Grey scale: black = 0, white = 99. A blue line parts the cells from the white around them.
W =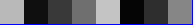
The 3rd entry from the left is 22
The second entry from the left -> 6
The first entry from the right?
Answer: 52

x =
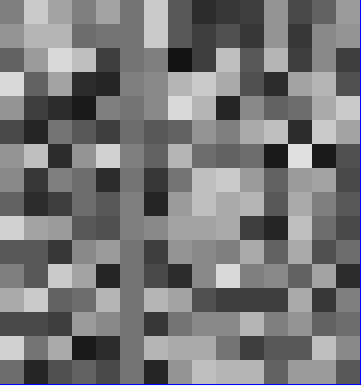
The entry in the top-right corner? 60
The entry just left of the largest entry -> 10
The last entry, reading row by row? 34
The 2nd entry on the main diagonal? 70
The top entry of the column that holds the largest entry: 28
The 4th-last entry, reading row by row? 38
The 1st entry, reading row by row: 49
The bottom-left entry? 42
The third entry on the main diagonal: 84
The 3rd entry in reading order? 63
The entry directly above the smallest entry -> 34
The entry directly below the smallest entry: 70
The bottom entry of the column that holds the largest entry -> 60
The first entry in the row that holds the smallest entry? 38
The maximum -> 87
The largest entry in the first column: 84
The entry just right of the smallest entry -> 24
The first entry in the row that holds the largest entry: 57
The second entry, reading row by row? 78
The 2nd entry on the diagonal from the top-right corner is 53
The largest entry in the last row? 74
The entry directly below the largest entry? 60
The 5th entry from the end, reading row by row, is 70
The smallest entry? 7
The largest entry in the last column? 78
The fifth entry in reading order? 63
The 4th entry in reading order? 49
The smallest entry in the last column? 17
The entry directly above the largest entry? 17

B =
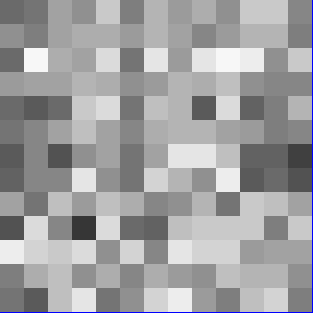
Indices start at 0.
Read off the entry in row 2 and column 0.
41
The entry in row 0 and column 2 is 63
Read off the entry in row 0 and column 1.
45
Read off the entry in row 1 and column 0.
56
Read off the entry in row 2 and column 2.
67
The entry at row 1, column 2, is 63
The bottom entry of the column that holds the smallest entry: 89
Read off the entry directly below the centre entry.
82
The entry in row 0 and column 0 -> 41
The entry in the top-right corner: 52
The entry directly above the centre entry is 67
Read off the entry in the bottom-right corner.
49
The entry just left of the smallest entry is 52
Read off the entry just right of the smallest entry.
85
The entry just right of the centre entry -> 89
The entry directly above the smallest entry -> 60
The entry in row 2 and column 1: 96
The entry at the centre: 63

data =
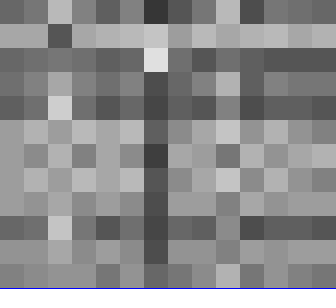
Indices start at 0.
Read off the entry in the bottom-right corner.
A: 46
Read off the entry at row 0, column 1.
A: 46
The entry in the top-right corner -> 40
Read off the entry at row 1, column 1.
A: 65
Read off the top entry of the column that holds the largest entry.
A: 21
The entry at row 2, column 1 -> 43
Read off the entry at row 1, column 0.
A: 65
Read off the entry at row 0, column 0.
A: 40
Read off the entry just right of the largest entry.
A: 43
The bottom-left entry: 50
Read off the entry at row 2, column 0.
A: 40
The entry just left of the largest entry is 40
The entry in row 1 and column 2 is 33
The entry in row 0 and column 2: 72
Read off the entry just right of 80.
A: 43

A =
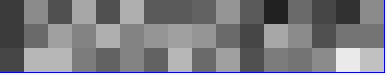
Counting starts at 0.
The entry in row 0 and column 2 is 31
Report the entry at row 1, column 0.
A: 23
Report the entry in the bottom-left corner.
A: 27
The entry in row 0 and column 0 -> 23
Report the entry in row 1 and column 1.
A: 41
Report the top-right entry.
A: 54
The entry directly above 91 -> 45
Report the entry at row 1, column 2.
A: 62
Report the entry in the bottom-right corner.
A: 75
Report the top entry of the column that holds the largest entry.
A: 19
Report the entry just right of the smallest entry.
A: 41

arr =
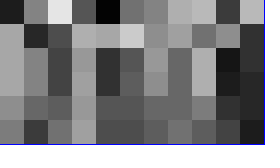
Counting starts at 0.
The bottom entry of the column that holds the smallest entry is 30
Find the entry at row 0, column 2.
89
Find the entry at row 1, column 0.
65
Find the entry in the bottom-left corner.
48
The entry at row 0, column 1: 51
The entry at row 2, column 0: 65
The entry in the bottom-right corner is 11
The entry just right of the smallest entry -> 44
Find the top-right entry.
72
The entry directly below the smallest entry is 65
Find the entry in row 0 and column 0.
11
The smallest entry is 1
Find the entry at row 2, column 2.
26
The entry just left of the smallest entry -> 33
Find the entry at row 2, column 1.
51
